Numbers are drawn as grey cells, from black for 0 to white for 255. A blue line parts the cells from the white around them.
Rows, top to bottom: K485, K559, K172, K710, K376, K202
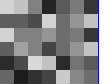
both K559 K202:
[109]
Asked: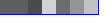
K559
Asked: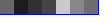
K202
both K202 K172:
[109]
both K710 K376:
[194]

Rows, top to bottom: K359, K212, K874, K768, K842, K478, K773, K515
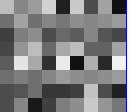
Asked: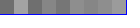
K212
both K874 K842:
[92]

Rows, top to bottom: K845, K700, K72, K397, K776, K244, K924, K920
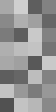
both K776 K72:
[201]
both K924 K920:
[195]
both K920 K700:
[137]
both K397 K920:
[195]
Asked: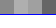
K700
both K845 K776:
[168]
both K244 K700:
[102]

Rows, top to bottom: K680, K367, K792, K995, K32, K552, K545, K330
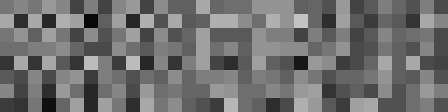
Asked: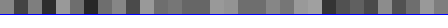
K545
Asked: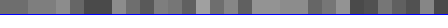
K995

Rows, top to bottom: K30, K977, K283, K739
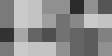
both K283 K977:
[114]
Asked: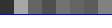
K283
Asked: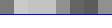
K739

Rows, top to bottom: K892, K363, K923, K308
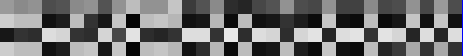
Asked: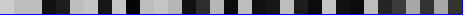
K308
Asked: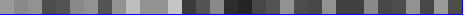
K892
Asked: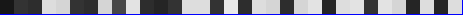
K923
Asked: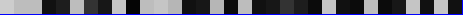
K363

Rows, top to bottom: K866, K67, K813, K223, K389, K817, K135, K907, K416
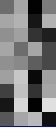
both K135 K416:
[166]
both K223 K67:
[166]
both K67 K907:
[22]
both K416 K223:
[166]
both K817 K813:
[160]

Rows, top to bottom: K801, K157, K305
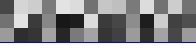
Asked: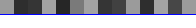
K305
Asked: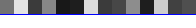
K157

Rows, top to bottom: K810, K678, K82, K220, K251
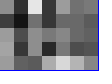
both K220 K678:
[55]
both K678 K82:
[105]
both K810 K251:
[156]
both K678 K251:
[91]
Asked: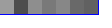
K82
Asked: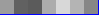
K251

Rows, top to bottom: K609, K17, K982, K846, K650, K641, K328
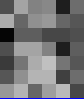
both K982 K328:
[71]
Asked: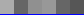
K17
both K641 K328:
[180]

